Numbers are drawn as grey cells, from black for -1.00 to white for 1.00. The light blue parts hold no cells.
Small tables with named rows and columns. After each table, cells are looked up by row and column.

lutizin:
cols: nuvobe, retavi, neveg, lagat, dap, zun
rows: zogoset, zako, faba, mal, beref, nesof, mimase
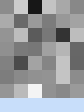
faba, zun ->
0.48
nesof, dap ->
0.54
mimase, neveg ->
0.91
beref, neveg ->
0.28
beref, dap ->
0.54
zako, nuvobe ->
0.34
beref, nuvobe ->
0.01
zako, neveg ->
0.21
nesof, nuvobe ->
-0.02
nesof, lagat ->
0.15
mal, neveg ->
-0.07
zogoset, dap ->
0.32
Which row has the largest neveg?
mimase

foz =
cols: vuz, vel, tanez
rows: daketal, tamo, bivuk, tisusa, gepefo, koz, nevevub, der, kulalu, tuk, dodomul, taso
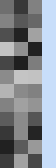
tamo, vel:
-0.31
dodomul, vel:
-0.29
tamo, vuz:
0.03
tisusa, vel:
0.13
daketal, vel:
-0.56
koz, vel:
0.54
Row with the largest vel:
koz

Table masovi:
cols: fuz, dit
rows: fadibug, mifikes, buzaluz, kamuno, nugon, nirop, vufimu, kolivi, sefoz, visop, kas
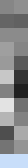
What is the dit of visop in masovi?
0.33
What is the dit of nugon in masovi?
-0.30
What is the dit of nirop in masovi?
-0.59
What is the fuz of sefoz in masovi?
0.42
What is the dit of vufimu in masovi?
-0.75
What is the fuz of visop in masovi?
-0.39
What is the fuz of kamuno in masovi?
0.25
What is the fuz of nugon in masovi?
0.21
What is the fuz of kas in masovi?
-0.09
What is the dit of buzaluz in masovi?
0.09
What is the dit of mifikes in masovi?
-0.24
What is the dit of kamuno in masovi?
0.04
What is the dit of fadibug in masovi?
0.12
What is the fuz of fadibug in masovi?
0.05
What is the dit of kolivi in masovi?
-0.12
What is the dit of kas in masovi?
0.16
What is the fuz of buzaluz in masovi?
0.09
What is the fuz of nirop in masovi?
0.56
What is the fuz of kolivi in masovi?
0.78
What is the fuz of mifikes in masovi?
-0.21
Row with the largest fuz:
kolivi

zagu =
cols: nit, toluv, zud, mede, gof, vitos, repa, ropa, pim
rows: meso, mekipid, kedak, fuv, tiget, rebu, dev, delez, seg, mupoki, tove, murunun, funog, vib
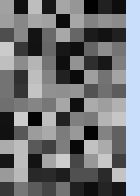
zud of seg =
-0.97
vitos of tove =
-0.94
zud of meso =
0.49
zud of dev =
0.54
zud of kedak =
-0.85
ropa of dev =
-0.12
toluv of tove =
0.48
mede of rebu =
0.03
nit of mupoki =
-0.87
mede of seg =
0.49
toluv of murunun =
0.49
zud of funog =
-0.69
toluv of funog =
0.45
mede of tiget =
-0.09
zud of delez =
0.04
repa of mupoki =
-0.98
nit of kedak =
-0.39
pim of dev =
-0.28
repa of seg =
-0.04

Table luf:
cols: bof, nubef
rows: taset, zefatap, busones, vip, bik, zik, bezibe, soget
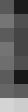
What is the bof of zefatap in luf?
-0.08
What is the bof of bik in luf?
-0.14
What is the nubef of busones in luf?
-0.46
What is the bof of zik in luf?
-0.29
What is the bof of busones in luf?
-0.29
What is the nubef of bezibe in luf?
-0.27
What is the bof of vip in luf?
-0.09
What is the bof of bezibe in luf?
-0.20
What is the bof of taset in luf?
-0.30
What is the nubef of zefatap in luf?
-0.38
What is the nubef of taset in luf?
-0.79
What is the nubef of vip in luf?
-0.46
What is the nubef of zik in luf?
-0.81
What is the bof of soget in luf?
0.66

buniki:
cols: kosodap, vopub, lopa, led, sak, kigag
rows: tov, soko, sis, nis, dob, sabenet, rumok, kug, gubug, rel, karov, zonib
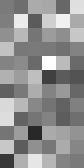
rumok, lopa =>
0.36
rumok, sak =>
0.20
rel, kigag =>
0.15
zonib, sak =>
0.03
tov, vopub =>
-0.14
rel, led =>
0.33
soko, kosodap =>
-0.01
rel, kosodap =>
-0.08
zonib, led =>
0.43
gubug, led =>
0.03
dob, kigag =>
-0.17
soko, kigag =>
0.33
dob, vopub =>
0.09

